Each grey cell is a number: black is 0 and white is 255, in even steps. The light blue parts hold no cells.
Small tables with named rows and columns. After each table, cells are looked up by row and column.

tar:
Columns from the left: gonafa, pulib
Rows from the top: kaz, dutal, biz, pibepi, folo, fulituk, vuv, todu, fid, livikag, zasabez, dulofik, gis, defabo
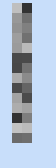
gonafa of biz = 146
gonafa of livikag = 163
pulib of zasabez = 162
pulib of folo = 186
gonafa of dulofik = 50
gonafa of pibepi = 158
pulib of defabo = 110
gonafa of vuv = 71
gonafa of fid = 74
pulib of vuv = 115
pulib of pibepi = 113
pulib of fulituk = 74
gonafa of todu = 172
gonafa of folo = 155

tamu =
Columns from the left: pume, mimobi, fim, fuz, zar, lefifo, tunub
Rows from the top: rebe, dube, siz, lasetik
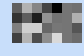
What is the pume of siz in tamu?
127
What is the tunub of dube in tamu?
176
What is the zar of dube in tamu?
114
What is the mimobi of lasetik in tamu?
180
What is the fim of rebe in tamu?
134
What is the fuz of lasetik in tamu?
142
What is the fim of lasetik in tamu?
77
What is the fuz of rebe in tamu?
68
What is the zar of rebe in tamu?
1
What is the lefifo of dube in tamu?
117
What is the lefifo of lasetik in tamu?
117
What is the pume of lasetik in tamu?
64
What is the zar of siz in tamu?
119
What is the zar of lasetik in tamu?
217
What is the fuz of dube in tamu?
146
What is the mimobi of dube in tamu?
94
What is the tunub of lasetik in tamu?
107

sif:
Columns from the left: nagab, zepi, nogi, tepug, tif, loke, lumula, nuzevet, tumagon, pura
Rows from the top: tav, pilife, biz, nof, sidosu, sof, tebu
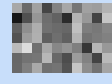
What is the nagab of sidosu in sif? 186
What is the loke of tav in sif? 167
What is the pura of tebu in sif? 164
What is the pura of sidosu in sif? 152
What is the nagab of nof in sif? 82
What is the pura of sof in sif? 185
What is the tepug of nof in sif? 95
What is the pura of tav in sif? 178
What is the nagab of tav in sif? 168
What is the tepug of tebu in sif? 112
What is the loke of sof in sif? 77
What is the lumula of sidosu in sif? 127
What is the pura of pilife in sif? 197
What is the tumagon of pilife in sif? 67
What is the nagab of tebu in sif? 104

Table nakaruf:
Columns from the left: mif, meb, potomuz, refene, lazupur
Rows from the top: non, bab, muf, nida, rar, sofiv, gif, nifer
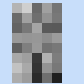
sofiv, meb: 159
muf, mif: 99
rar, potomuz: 153
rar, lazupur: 120
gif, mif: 194
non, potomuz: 105
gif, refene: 147
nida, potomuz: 151
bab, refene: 146
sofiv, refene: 177
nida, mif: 153
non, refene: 160
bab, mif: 106
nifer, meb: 156
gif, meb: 169

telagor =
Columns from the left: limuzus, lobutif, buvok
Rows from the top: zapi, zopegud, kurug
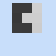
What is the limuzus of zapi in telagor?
59
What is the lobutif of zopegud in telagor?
206
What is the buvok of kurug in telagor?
204
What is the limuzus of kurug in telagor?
59
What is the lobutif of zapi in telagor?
59
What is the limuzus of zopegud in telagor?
56
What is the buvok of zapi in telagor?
208
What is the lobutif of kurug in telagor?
58

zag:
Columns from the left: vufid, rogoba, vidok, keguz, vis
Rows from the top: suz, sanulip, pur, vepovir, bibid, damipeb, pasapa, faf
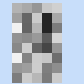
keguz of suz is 199
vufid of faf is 125
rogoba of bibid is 206
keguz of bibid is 70
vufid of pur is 241
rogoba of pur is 100
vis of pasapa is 142
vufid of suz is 179
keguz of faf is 123

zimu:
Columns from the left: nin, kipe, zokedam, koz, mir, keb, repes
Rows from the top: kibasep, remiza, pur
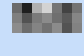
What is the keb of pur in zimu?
83
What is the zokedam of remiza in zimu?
122
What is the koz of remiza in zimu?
139
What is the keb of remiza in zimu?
90
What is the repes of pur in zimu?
130
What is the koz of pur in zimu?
113
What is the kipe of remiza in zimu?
82
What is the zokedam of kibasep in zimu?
176
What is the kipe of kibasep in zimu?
31
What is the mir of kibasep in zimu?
117
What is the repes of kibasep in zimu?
115
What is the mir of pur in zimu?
139
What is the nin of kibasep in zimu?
106
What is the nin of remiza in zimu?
127
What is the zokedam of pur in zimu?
132
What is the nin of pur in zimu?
140

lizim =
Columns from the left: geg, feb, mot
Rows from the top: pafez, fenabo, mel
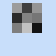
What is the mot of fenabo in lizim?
118
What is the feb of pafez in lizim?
63
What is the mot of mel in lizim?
19
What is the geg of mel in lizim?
126
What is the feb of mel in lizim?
194
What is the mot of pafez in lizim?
149
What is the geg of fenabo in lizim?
42
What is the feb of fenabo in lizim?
131
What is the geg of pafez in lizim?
156
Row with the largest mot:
pafez

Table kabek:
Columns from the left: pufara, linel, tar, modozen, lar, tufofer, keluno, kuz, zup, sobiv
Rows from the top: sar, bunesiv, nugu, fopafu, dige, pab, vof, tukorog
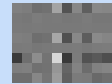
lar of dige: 123
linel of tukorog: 110
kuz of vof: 108
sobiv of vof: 133
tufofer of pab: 57
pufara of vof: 126
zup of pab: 89
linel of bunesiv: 119
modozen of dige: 121
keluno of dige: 123
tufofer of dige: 122

